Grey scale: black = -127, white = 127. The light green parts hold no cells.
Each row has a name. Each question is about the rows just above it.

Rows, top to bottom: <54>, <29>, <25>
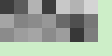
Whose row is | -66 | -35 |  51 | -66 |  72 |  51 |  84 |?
<54>
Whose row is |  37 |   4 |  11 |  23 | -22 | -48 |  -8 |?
<29>
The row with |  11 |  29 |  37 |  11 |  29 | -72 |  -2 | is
<25>

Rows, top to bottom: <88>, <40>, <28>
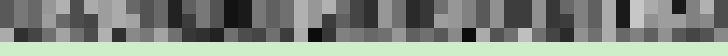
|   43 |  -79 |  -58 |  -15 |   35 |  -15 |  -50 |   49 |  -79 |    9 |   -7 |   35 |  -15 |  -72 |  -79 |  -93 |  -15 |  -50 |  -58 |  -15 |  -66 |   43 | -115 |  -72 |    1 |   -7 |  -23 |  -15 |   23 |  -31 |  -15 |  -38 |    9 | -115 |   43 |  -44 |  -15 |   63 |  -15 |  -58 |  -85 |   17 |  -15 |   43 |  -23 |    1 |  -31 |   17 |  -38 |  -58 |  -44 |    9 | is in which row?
<28>
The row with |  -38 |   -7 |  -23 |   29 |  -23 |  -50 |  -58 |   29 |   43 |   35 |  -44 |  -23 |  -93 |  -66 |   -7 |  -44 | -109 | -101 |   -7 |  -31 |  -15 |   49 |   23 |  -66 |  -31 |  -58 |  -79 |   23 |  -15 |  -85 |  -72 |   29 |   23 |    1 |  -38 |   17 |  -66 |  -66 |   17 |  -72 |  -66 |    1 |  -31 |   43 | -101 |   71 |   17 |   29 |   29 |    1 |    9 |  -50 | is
<40>
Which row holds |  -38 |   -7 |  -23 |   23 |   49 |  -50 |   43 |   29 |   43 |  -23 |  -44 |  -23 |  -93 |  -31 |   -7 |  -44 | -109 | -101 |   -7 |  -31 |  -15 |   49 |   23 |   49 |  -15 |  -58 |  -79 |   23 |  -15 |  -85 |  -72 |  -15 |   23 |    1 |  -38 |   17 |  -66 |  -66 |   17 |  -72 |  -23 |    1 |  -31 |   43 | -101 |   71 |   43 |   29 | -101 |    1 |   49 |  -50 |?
<88>

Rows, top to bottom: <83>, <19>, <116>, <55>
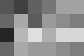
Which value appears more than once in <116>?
| 87 |
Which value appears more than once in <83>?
| 34 |
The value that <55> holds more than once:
| 26 |

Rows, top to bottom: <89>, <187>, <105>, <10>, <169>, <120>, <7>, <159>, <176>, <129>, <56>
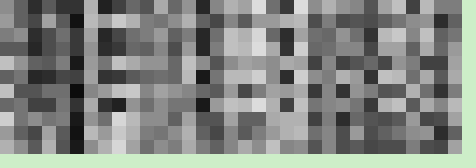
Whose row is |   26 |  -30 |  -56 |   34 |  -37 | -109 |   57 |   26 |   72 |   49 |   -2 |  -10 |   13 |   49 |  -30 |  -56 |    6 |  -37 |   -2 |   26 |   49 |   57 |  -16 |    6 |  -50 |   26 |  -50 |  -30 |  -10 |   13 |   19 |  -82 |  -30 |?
<129>
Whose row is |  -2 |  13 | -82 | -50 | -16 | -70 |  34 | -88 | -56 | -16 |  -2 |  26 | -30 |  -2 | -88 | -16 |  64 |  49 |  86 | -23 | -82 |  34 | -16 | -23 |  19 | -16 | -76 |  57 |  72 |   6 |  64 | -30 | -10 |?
<105>
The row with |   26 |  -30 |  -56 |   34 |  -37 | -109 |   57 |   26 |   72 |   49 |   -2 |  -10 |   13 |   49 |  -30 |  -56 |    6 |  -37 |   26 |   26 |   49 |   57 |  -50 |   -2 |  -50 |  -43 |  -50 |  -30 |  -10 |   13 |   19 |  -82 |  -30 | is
<187>
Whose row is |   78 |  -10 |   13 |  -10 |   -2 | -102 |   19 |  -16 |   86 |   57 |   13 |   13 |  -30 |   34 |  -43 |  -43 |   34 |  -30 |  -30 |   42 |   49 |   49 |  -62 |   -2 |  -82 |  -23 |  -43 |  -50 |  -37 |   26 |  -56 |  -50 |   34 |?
<176>
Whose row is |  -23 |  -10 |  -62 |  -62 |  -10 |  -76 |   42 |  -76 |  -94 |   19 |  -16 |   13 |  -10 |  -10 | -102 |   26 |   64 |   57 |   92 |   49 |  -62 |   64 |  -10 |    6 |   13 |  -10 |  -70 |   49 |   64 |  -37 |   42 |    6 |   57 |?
<159>

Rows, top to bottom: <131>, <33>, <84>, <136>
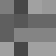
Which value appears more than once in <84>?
| 4 |
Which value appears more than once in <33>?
| -24 |
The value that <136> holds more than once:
| 33 |

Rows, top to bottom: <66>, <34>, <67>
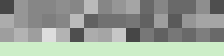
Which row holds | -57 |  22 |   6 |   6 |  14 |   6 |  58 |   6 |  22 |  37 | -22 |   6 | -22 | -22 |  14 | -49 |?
<66>
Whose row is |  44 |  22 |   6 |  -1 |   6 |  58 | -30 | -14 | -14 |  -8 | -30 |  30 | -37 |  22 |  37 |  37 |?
<34>
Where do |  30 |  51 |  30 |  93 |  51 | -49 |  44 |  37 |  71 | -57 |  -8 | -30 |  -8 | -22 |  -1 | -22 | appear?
<67>

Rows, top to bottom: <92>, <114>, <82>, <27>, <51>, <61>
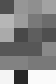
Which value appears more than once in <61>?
| 122 |
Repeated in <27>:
| -40 |
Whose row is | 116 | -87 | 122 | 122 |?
<61>
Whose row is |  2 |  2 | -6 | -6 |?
<51>
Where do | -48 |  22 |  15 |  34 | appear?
<92>

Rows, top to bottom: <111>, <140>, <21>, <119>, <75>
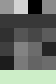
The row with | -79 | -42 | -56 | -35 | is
<21>
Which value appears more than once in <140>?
| -71 |
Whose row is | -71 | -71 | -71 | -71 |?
<140>

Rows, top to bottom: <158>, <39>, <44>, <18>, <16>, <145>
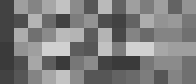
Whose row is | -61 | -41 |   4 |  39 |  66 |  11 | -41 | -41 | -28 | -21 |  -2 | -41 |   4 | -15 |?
<145>
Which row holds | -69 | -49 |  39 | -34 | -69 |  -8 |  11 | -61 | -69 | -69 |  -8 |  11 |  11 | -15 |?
<16>
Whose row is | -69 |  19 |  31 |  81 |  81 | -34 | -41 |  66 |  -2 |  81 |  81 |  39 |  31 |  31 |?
<18>
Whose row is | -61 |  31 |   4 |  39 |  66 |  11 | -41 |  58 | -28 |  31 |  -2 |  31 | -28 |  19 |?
<158>

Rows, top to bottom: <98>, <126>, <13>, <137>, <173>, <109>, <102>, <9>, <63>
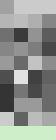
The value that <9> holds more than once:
| 26 |
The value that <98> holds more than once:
| 75 |

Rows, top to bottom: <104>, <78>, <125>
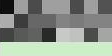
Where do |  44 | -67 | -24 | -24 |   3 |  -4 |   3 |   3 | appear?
<78>
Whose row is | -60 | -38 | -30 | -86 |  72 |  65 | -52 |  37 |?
<125>
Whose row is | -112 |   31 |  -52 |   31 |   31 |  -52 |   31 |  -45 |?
<104>

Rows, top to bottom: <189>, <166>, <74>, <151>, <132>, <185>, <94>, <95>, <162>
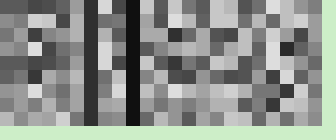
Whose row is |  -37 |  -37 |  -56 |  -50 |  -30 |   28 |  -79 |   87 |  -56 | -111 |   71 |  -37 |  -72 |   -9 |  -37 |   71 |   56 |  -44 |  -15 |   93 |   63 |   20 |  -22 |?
<132>
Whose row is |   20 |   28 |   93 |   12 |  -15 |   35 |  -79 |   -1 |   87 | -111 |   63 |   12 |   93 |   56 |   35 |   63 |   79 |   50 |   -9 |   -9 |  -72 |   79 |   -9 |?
<94>
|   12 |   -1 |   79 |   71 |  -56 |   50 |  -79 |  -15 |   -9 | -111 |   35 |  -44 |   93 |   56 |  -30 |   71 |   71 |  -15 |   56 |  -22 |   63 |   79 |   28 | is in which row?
<166>
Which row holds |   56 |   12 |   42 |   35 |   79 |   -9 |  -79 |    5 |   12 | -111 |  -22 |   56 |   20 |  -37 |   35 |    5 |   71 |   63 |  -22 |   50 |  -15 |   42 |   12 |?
<162>
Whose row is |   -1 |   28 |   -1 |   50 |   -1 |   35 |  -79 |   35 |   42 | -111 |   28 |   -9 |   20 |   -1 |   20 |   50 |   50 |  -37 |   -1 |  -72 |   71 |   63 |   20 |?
<95>

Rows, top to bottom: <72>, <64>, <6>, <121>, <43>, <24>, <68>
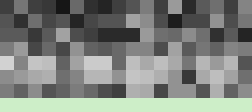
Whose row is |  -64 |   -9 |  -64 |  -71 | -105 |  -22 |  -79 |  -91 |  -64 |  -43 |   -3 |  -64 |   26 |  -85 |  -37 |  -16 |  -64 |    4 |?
<72>
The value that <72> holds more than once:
| -64 |
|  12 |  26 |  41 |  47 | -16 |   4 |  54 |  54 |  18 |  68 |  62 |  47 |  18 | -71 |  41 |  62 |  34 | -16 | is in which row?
<24>

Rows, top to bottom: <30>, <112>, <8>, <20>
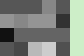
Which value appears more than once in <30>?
| -41 |
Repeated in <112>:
| 20 |
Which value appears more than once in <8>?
| -27 |
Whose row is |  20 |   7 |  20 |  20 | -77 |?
<112>
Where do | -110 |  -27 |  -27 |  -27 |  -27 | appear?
<8>

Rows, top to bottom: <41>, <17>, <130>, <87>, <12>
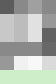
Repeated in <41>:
| 9 |
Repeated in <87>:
| 9 |

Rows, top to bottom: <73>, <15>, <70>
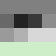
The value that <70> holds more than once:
| 88 |
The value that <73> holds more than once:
| 0 |
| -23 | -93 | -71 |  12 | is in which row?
<15>
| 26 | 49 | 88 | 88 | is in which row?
<70>

